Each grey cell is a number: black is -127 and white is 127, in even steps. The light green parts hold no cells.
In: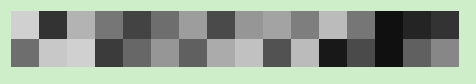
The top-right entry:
-76
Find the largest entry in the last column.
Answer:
7
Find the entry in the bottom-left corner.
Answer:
-17
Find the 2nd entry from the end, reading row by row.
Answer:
-31
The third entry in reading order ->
51
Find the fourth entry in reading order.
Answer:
-9
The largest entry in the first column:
80
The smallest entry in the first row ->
-111

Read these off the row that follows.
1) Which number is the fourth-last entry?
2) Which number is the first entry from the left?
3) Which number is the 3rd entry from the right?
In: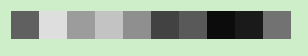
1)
-38
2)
-31
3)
-115

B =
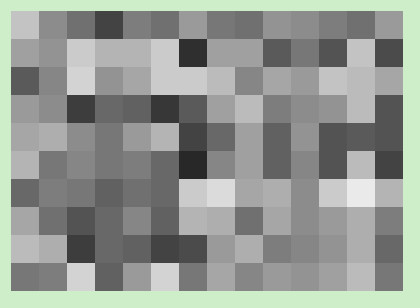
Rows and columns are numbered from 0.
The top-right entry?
26
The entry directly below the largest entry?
46
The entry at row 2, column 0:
-37
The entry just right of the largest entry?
52
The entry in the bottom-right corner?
-8
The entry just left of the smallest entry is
-23
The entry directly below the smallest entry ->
75
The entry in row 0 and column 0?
67
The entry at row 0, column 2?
-15
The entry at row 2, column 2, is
83
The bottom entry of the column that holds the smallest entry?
-8
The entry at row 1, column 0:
32
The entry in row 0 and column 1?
12
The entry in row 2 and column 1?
6
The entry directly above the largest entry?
59
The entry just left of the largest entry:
75
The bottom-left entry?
-8

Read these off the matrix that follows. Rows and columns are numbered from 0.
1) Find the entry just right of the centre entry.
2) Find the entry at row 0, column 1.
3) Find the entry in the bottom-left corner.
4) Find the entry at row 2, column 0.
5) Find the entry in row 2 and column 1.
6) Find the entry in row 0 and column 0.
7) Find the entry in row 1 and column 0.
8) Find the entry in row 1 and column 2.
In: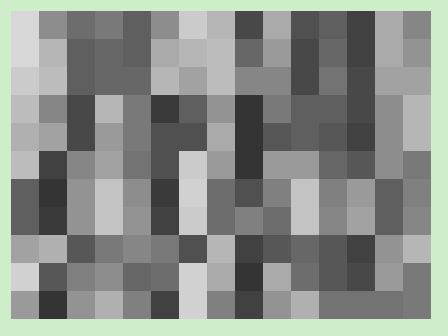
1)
-75
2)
13
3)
26
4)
75
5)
60
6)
87
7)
87
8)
-32

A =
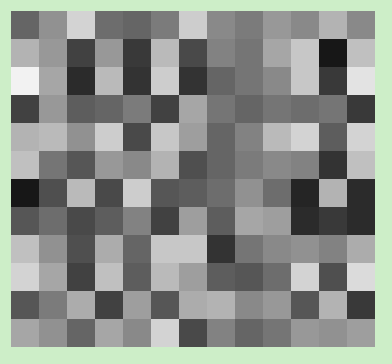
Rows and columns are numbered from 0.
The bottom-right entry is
30
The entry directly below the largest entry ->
-62
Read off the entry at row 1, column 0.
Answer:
51
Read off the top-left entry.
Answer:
-26
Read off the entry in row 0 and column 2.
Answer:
83
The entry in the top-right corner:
9
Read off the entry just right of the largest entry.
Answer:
38
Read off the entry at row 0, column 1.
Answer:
17
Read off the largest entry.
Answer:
114
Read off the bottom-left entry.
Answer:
38
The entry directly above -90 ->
2
